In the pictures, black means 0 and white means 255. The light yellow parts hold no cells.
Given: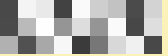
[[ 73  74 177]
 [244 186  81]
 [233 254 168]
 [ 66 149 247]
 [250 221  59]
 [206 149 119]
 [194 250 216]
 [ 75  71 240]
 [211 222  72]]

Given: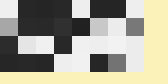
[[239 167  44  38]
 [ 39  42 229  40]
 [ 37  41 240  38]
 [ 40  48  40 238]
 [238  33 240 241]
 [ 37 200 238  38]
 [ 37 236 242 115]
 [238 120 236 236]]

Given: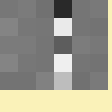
[[119 132 123 132 115]
 [123 119 123 119 115]
 [113 118 117 117 129]
 [ 41 234  93 239 189]
 [117 117 124 117 113]
 [121 115 120 115 122]]

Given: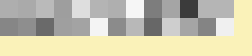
[[174 134]
 [170 142]
 [186 106]
 [158 159]
 [222 163]
 [180 244]
 [175 139]
 [246 184]
 [125 103]
 [165 206]
 [ 59 165]
 [181 132]
 [181 240]]

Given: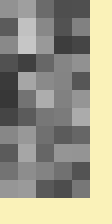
[[146  91 137  81  58  55  69 135  91 115 150]
 [159 193 198  64 166 115  91 152 166 141 154]
 [107 136 153 103 138 173 119 112 102 131  89]
 [ 78  82  61 133 132 129 123  91 149 113  77]
 [ 79 129  69 145  86 149 171 102 148  83 119]]

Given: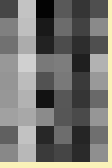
[[ 70 128 113 152 149 151 161  96 136]
 [195 191 172 208 188 178 168 194 184]
 [  3  25  34 121  82  18 139  39  58]
 [ 89 108  76 125 121  87  86 109  69]
 [ 53  66  45  31  58  53  74  37  42]
 [ 79 138  79 178 153 105 150 111 143]]
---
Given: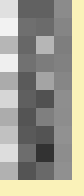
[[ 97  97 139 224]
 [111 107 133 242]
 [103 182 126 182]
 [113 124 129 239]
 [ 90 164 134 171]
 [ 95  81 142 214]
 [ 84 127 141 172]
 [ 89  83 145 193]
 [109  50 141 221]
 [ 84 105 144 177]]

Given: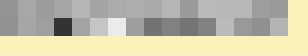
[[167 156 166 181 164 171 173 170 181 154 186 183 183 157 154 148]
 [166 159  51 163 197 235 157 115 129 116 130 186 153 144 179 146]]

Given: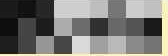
[[ 18  39 206 206 190 118 204 192  27]
 [ 69  28 171 108  48 105  84  26  14]
 [ 68 150  70 217 160 185 137 116  30]]

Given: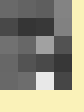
[[ 99  94 131 105]
 [ 53  56 129  72]
 [103 161  82 113]
 [ 83  73  55 103]
 [109 232  70 104]]

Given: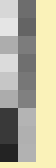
[[109 215]
 [100 229]
 [124 173]
 [111 219]
 [119 198]
 [128 172]
 [180  57]
 [176  57]
 [178  35]]

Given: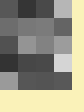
[[ 53  73 182  87]
 [120 123 100 109]
 [148 130 156  81]
 [ 71  73 213  51]
 [ 86  84  88 154]]

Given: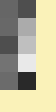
[[ 78 102]
 [171 104]
 [191  78]
 [233 115]
 [ 41 107]]

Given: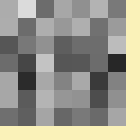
[[219 108 167 144 179 121 172]
 [108 174 152 175 113 155 173]
 [120 145  94 109 109 188  86]
 [ 70 195  86  87 108  39 108]
 [ 43 168 131 169  58 130 167]
 [ 91 180 150 146  77 144 167]
 [ 95 165 103 121 106 166 111]]
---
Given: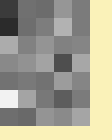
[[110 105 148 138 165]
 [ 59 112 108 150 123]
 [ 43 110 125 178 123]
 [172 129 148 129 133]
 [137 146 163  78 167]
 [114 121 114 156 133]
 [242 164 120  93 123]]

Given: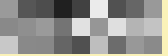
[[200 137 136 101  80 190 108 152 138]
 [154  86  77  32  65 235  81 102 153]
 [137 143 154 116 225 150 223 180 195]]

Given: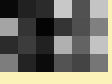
[[125  35  11  83  68 118]
 [  9  33  43 200  81 196]
 [164  52   4  52  79 128]
 [ 43  60  33 176  99 195]]

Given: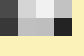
[[ 56 192 190  35]
 [ 74 213 241 194]]

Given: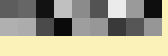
[[176 172  74  10 158 151  57  86 150]
 [ 93 102  18 192 139  83 235 154  14]]

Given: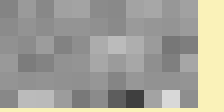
[[136 187 186 156 121 139  93  63 163 216 142]
 [132 154 136 161 163 139 137 163 167 151 161]
 [139 147 141 148 148 144 138 154 150 148 155]
 [145 140 156 130 142 172 187 174 155 119 126]
 [153 124 131 146 148 167 155 167 143 127 166]
 [148 145 147 145 144 150 133 151 146 146 148]]
